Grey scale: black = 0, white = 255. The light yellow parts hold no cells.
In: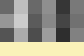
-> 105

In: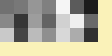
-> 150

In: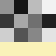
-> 188

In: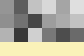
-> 194

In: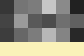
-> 124

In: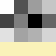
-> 157

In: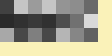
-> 155

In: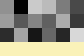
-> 202

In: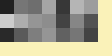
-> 110

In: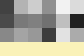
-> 205
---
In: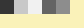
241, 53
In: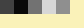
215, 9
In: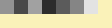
227, 44
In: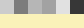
225, 55
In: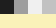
240, 30
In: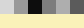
215, 13
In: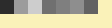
205, 44
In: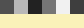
241, 34
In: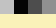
194, 4
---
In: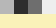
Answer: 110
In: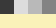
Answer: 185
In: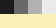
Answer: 177
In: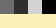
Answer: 210
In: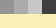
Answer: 200
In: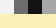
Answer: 19
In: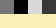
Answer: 216
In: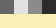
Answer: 138
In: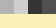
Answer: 53
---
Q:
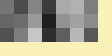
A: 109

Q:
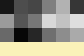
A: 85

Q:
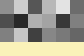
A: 40

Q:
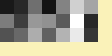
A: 62

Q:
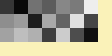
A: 156

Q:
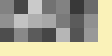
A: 194

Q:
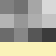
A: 151
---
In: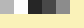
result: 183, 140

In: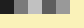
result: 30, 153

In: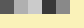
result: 88, 137

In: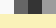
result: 249, 156

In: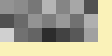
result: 147, 160

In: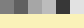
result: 126, 226

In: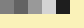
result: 127, 30

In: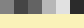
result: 130, 43

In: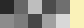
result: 40, 216
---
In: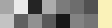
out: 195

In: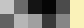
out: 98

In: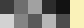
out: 210

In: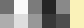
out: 173

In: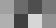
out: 176

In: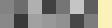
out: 137

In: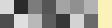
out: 77
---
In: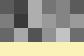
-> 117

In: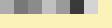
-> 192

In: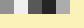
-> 37

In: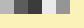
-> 234

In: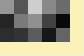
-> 137

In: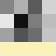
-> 211

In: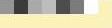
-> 189

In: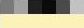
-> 10

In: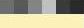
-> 192

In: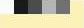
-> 180
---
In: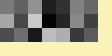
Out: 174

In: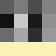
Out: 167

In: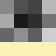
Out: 143

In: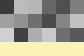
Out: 201

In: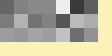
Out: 194

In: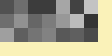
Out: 88

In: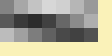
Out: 73

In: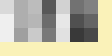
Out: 225
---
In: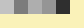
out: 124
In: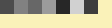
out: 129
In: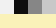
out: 14
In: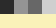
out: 148
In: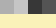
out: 197
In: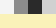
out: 140
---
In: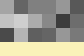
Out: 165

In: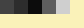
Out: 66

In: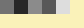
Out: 114

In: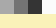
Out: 169

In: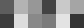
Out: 93

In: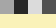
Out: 166

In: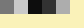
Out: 119
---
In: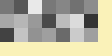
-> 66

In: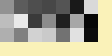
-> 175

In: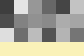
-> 222

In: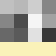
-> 104

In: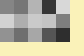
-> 146

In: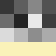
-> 219

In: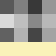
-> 97

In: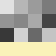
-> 56

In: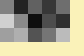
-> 159

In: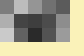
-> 202
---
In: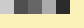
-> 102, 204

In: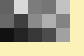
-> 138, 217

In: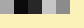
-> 39, 198

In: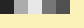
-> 232, 232

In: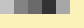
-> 106, 195

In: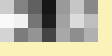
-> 30, 249
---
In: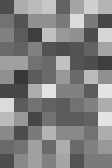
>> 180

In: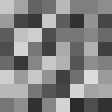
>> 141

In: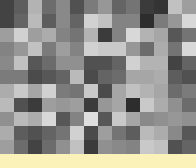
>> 158

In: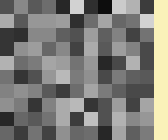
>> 60

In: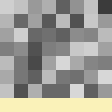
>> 59
